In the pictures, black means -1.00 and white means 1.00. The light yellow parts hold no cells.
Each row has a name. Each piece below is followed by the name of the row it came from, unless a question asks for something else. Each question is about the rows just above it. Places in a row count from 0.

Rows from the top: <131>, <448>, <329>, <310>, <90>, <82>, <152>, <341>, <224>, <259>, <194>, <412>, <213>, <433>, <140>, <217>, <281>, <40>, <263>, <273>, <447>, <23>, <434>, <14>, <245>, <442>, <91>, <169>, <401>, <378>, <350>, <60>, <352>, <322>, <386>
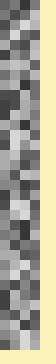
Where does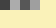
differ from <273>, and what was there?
1, [0.25]
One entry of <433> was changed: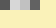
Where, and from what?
0, [-0.23]
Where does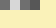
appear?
<310>
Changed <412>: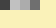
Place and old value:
3, [-0.05]
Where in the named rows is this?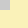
<447>, 2
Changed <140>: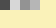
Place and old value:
3, [0.51]

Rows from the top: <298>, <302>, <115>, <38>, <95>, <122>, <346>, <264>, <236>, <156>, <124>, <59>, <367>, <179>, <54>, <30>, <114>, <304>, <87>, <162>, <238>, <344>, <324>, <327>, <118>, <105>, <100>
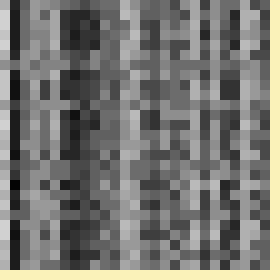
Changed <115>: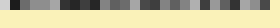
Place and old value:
24, [0.38]
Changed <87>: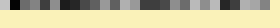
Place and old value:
3, [0.11]
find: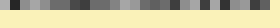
<162>
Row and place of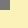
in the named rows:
<100>, 14
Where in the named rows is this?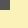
<54>, 25
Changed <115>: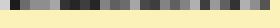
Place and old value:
26, [-0.43]
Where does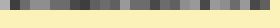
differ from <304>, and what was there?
1, [-0.60]

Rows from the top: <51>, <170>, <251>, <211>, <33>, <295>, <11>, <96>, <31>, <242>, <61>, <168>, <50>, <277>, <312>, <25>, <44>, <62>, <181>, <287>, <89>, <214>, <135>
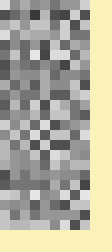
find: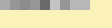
<44>
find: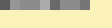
<96>
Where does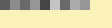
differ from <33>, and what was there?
4, [-0.38]
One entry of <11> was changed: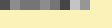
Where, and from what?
3, [-0.18]
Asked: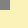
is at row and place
<50>, 6
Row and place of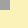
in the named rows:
<61>, 8
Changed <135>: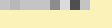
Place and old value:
2, [0.44]

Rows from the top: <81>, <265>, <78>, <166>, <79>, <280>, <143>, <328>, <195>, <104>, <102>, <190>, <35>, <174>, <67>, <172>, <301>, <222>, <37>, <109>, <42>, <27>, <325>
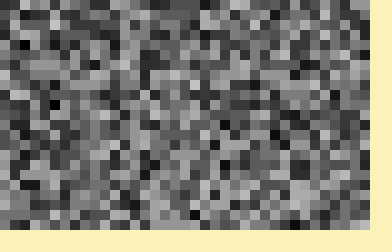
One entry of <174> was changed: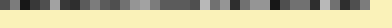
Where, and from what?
27, [-0.90]
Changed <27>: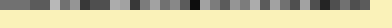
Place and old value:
17, [0.17]
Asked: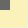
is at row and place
<143>, 17
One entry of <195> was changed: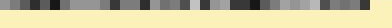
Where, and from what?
30, [0.17]
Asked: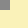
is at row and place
<222>, 23
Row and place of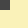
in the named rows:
<79>, 22

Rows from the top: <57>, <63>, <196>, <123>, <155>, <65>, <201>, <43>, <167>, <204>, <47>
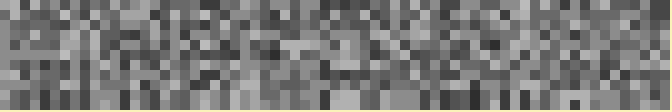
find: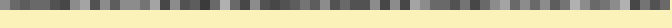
<196>
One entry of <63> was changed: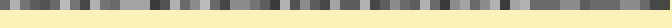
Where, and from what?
16, [-0.27]
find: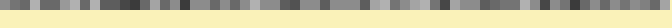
<123>
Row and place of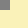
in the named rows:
<123>, 64
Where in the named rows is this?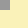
<123>, 6

